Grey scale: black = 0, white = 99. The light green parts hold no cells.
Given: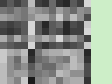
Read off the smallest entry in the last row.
10
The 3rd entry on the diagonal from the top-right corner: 73
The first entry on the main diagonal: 25
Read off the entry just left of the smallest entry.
78
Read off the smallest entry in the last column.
15
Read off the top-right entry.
83
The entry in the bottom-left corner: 73
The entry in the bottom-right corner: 20
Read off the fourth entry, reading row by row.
35
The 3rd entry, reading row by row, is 25
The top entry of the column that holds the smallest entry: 73
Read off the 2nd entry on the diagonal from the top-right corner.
56
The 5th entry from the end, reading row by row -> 46
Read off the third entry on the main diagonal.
51
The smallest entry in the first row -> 15
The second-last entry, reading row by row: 67
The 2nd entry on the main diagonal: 41

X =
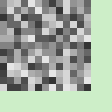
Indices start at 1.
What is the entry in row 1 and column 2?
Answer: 73
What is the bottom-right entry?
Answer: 20
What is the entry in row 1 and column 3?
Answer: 78
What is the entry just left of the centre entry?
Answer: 57
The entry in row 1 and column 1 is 51
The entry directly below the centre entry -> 57
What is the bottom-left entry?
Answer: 83
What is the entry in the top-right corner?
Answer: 40
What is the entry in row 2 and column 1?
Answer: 46
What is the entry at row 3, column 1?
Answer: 20
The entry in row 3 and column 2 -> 40

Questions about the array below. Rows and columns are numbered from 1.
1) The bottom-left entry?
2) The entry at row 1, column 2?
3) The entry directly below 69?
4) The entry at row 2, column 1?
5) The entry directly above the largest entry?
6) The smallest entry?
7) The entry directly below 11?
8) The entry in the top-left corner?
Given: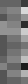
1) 33
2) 39
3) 45
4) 45
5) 23
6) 11
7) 69
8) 39

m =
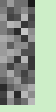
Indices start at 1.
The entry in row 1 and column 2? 60
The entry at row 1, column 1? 43
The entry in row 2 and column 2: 31
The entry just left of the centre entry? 66
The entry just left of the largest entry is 16
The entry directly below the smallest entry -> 37
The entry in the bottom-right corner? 71
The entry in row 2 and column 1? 49
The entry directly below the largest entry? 21
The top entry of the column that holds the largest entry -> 43
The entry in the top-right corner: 10
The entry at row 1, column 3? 43
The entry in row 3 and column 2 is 26
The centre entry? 60

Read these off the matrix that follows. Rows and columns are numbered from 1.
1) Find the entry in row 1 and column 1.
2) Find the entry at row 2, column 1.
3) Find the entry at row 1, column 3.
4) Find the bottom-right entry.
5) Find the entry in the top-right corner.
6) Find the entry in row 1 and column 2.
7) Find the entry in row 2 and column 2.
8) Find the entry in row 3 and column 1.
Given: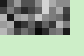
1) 10
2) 26
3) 60
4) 10
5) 54
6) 38
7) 48
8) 71

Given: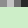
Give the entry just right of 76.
43
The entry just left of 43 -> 76

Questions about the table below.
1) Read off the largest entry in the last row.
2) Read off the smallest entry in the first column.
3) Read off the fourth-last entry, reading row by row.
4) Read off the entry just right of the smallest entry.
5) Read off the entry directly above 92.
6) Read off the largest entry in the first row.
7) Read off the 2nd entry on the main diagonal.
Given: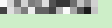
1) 97
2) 26
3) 64
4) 76
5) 48
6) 97
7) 86

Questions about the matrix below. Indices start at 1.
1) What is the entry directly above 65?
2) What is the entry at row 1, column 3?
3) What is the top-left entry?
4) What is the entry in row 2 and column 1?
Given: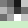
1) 54
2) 9
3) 48
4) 71

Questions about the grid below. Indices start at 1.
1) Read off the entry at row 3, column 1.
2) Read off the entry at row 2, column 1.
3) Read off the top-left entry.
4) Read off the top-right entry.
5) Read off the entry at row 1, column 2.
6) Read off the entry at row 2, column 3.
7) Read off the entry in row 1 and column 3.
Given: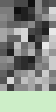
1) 53
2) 48
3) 38
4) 33
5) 38
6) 6
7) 28

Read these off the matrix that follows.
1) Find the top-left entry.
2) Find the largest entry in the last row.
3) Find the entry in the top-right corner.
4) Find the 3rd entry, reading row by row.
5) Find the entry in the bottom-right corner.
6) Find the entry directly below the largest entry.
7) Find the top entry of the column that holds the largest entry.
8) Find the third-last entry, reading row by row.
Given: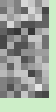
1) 56
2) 77
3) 77
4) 50
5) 27
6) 32
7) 56
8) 50

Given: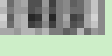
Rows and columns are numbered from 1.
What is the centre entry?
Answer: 15
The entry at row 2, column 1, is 70
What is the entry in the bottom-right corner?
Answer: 53
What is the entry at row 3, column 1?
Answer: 82
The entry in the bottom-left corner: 65
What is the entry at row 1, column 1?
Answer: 76
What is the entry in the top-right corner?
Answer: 53
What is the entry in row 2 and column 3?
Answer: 59
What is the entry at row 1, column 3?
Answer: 59
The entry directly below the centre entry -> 25
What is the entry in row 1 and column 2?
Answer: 42
